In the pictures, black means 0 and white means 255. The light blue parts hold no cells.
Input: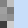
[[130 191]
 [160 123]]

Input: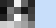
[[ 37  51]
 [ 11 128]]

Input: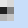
[[229 216]
 [ 32 130]]

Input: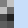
[[128 194]
 [191 107]]

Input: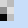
[[213 187]
 [141 223]]

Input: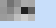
[[155 115]
 [150 133]]

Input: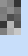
[[144 126]
 [122 140]]
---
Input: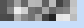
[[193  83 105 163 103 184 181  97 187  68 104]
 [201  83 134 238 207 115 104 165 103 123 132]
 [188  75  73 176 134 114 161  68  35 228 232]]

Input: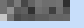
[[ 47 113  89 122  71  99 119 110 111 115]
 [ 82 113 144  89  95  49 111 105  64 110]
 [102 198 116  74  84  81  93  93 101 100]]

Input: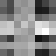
[[ 98 111  75 153 144 162  36  66]
 [ 73  92  72 136 157 152  25  29]
 [133 136 115 165 155 184  95 110]
 [183 191 202 148 198 163 224 212]
 [208 202 205 176 166 149 232 253]
 [ 77  96  58 147 153 163  18  38]
 [159 157 162 168 167 185 152 132]
 [ 92 106  81 156 151 169  38  32]]

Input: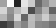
[[180 162 252  36 229 203 106 145]
 [100 212 147 185 212  77 132 180]
 [160 181 136 214 102 190 166 204]
 [115  59  82 159 132 185 137 132]]

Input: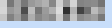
[[116 209 119 162 120 153 164 177 135 208 152 212 131 136 139]
 [156 213 152 165  77 188 118 155 177 219  48 178  67 111 187]
 [121 196 129 157 111 173 135 150 138 203 115 196 138 149 158]]

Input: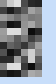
[[ 35 146 202 223  76  40]
 [141  64  28  59  93 162]
 [128 157 136 113 140 122]
 [129  85  18  28 147 166]
 [ 35 157 221 220 153  13]
 [ 95 150 135  91 122  65]
 [159  42  99  85  55 106]
 [140  82  18  42 153 207]
 [ 90  42  44 159  79 207]
 [ 73 128 221 223  55  13]
 [159  43  21  28 101 170]]

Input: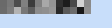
[[138 106 120  77 128  60 127 168 148  47  28  73 211]
 [142 107 124 179 119  94 140 143 152  40  89 107  24]]
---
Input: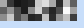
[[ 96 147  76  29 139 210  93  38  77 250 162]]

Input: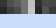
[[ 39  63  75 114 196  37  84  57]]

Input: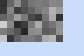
[[ 55 133  62  80  98 119 133 177 154]
 [206 135  41  60 122 170 100 117 141]
 [197  53  96 120 122 108 171 182  80]]

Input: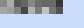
[[167 158 129  71 178 123 193 119  84]]

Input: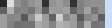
[[ 99 176 128 132 117 151  98 156 153 160 100 128 162 117 143]
 [157 130 112 115 116 170 159 132 178 169 156 113 172 115 120]]

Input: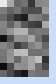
[[126 100 116  84  76  79 154]
 [132  98 134  88  66  57 170]
 [ 18  83 145 143 166 113  74]
 [120 144 188 190 114 113 122]
 [ 13  78 145 141 167 112  73]]

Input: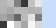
[[179 168 183 184 177 180]
 [ 57 255 201 167 246 215]]

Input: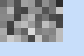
[[133 182  75  67 145 143  83 117 198]
 [127  66 171 187 154 105 190 157  70]
 [158 202 183 143  73 199 120 143 187]]
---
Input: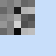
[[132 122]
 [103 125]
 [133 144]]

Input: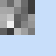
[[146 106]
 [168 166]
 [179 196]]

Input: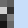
[[108  93]
 [209  48]
 [ 51 126]]

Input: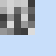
[[195 211]
 [165 208]
 [ 59 146]]

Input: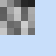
[[174 133]
 [ 93 164]
 [ 96 144]]

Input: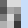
[[103 219]
 [ 81 167]
 [127 216]]
